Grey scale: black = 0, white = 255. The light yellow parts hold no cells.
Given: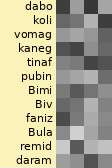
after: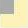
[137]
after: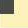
[122]
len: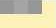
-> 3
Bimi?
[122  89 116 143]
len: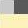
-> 2
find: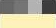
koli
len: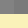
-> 2

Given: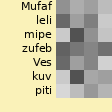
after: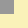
[180]
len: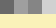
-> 4
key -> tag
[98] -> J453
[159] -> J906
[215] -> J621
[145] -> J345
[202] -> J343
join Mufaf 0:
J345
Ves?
[105 159 133 209]
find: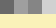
Ves

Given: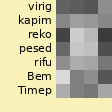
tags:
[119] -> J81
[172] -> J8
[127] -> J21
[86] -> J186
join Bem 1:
J21
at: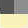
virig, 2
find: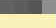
virig
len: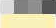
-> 4
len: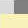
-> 2
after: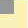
[135]

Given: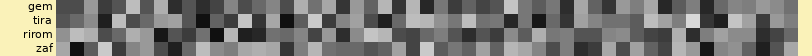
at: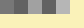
zaf, 28
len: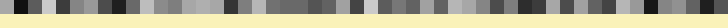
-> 52
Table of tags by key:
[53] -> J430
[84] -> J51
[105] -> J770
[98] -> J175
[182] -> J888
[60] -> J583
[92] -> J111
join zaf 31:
J175
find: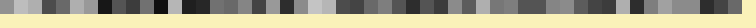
rirom
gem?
[ 76  76 153  60  84 189  84 175  45  84  45  68 133  76 105 133  76 175
 113 167  53 153  98 182  53 182  39 119  60  98  68  84 196 119  92 119
  45 167  98  53 153 126 167  39  92 126  39 105 133 126 153 139 113]
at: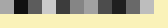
tira, 15

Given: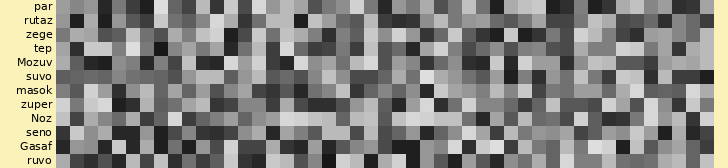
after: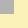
[94]
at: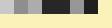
seno, 1
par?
[157 134 150  39 121  61  31 222 100  68 186  53 201  74 215 150 186 164
  81 121 142 209 121  39 150 121 172  81 121 193 113  31 172 193 201  31
  47 127  31  53 172 193 134 157  47  53 164]
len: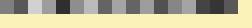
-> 17

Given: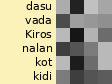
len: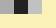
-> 3
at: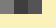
kidi, 0

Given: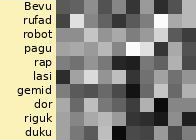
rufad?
[ 68 224 134  98  53  90 126 251 169 184]
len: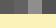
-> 4
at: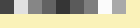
rufad, 0
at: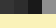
riguk, 5
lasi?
[ 45 162 218 148 190  53 113 162 113 148]
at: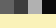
dor, 4
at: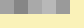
riguk, 0

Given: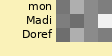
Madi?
[126 110 139 241]
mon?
[118 175 139 126]
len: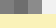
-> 4
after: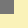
[175]
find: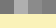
mon
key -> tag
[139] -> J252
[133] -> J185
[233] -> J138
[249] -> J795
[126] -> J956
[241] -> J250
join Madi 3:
J250
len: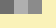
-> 3

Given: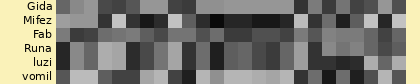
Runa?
[ 38 137 102 173 165  44  73 116 165  51 109  31  94 102  73  59 102 158
  51 137 116 130 102  73  94]
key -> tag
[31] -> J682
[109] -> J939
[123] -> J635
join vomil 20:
J939
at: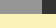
Gida, 14
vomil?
[ 86 187 187  94  66  66 165 181  66  31 181 144 181 181 173 165 181  51
 109  24 109  31  80 181  86]
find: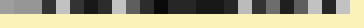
Mifez
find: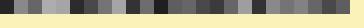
Runa
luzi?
[ 38 137 102 173 165  44  73 116 165  51 109  31  94 102  73  59 102 158
  51  51  38  44 173 102 173]

